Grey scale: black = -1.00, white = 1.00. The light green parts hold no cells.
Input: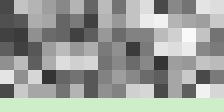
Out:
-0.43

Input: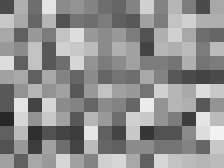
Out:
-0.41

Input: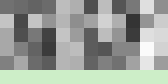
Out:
-0.11

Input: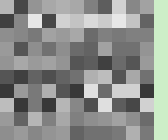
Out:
0.43

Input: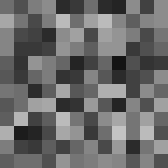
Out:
-0.14
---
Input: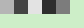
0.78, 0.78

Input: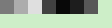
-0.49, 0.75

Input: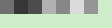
0.39, 0.72

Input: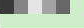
0.79, 0.79

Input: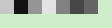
0.78, 0.78

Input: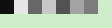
0.57, 0.80

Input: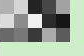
0.89, 0.89

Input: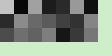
-0.29, 0.53

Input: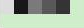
-0.04, 0.73
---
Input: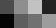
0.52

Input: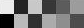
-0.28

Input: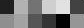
0.77

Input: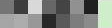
0.14

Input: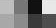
-0.87

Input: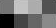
0.35

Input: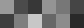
-0.07
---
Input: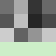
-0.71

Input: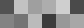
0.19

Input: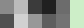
-0.26

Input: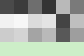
-0.47

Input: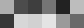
0.21

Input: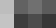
-0.40

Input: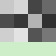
0.41

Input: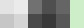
-0.55
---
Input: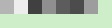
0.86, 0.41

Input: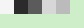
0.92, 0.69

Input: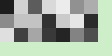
0.85, 0.80

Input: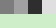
0.75, 0.26

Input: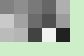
0.89, 0.58

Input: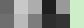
0.57, 0.46

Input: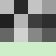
0.64, 0.54

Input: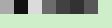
0.72, 0.33
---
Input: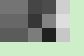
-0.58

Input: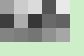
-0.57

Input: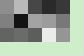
0.28

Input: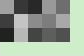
0.10

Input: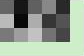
0.36

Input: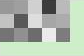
0.73

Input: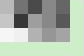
0.24

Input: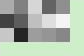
0.50
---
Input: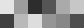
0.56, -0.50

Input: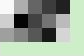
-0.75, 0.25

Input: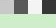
-0.57, 0.58

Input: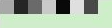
-0.43, 0.32

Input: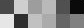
-0.92, 0.80

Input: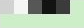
-0.54, 0.65
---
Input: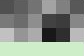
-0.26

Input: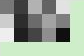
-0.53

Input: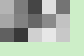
-0.03

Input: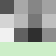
0.32

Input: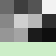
-0.51

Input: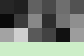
-0.75
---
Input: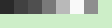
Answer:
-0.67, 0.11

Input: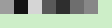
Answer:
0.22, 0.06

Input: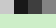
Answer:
0.58, 0.03

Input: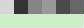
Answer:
0.68, -0.19

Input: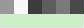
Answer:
0.19, -0.43

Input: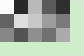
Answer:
0.97, 0.33

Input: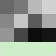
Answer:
-0.18, -0.84

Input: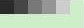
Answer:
-0.67, 0.61

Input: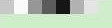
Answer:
0.57, 0.79
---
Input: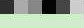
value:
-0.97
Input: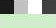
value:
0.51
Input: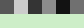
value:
0.10
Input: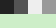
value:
-0.35
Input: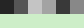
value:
0.28
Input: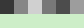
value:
-0.06
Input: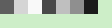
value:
0.50
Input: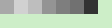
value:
-0.01
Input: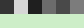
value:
-0.15
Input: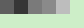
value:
-0.04
